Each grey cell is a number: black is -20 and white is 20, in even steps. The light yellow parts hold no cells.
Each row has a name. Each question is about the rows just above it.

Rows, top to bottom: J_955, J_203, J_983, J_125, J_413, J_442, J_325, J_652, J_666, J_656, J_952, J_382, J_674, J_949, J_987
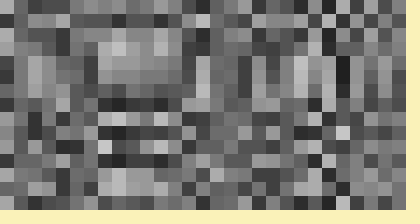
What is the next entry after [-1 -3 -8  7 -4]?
[-3]
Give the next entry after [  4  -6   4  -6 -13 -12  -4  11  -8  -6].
[-9]
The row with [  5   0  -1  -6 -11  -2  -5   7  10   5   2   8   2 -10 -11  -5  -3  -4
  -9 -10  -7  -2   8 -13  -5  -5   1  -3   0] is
J_125

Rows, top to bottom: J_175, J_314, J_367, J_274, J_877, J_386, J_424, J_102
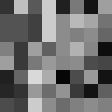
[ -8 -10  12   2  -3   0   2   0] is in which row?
J_102
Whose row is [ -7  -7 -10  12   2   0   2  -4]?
J_367
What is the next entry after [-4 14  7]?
[-19]
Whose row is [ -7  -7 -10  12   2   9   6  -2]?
J_314

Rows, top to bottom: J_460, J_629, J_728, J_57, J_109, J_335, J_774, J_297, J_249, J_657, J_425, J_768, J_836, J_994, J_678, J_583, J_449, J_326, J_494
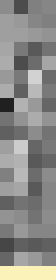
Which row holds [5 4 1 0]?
J_629
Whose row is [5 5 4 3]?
J_728
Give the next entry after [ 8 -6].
[-4]

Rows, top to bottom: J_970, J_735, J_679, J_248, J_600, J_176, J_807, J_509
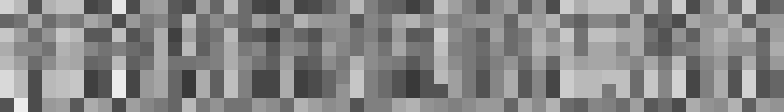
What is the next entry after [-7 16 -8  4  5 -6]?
[-8]
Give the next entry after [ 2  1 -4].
[5]

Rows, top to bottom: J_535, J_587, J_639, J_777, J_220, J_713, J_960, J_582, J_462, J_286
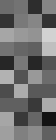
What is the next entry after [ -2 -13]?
[1]
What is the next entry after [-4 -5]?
[10]
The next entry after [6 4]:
[3]

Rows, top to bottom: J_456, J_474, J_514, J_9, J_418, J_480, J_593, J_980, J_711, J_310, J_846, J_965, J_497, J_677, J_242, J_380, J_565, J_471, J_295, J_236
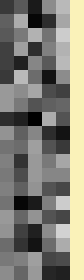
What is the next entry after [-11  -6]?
[-16]
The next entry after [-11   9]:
[-3]
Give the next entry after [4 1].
[1]
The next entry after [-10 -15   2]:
[13]

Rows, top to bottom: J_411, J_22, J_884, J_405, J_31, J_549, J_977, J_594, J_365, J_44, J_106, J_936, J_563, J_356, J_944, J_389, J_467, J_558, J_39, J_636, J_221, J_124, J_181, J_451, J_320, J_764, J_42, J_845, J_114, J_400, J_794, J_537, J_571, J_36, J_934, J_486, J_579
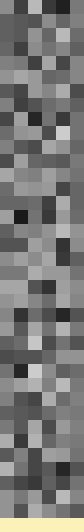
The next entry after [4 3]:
[4]
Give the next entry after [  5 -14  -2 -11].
[-2]
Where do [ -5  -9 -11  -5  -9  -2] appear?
J_934
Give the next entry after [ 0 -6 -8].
[6]

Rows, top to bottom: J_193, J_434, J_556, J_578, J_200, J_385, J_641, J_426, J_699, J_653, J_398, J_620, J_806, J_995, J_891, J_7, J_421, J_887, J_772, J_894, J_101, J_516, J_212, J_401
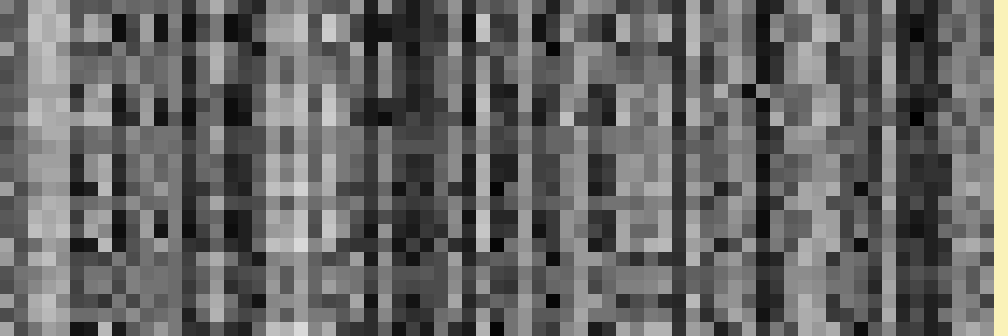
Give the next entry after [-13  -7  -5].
[-13]
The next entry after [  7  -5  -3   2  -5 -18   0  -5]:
[-4]
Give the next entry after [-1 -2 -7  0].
[-13]

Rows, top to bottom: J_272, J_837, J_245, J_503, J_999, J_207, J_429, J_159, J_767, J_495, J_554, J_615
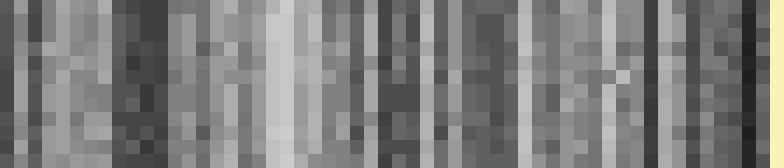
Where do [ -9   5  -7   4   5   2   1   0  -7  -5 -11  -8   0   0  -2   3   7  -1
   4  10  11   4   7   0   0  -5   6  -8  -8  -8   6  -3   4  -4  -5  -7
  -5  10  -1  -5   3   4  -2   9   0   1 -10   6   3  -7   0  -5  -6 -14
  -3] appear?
J_554
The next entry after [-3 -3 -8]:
[-5]
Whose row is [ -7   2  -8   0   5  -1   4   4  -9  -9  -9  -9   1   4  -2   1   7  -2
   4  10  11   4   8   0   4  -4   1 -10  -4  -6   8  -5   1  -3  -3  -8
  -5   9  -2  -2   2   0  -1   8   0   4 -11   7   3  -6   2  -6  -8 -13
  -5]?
J_767
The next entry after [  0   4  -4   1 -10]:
[-4]
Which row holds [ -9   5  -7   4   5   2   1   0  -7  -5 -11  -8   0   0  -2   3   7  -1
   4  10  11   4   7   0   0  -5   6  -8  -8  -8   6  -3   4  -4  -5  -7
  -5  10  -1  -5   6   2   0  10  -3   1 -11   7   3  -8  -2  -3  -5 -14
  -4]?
J_159
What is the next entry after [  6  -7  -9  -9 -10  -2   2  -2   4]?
[2]

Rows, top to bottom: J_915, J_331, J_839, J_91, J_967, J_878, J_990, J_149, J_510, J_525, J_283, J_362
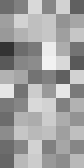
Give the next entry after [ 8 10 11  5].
[11]
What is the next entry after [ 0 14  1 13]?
[-5]

